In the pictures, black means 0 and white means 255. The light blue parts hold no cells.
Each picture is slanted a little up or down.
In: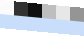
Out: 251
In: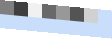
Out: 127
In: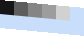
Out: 22
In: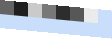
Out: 100
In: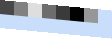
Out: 72
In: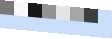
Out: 121
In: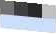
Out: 114
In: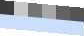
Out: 61
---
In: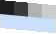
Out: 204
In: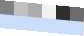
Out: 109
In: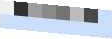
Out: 73
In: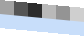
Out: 207
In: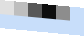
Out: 141
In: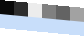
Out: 162
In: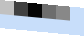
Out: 136
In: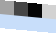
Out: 210
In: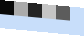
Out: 92
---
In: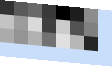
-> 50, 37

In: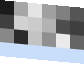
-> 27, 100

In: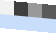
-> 241, 90

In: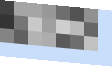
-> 66, 194

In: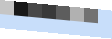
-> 197, 114

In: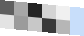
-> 95, 182

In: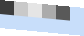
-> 61, 89

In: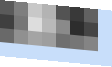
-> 90, 132
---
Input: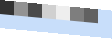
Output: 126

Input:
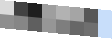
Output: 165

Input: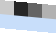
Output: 100

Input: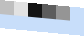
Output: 92

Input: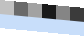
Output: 133

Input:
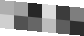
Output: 60

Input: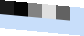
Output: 223

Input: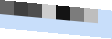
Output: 124
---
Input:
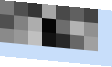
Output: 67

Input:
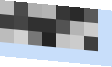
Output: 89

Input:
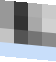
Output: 202

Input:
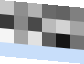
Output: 128

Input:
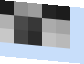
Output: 28

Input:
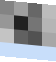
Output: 188

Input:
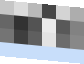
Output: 173

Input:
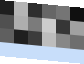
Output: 16

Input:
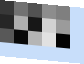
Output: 127
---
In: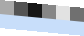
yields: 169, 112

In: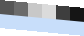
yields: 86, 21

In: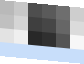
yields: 185, 247

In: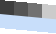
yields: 62, 203

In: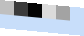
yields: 191, 163

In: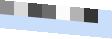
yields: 143, 53
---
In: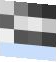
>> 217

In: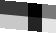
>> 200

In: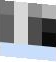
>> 216

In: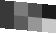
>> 92

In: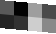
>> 50

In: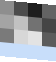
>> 193

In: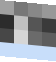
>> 192

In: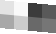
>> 204

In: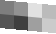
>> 63

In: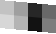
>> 180
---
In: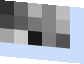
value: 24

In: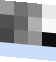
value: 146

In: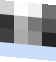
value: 142

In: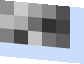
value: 194

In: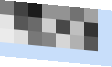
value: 120

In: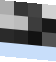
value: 18
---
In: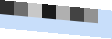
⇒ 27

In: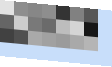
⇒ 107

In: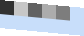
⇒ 98

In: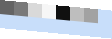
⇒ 246

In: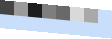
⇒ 126

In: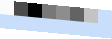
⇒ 120
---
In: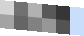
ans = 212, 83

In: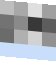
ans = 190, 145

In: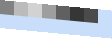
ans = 130, 75

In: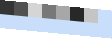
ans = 53, 197

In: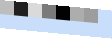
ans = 189, 157

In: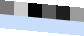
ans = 122, 155
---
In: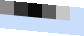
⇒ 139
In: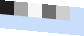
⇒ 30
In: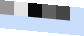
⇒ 150
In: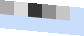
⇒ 171
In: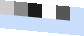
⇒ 204
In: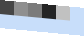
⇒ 70
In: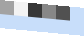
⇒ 163
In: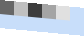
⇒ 103
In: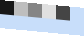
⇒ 24
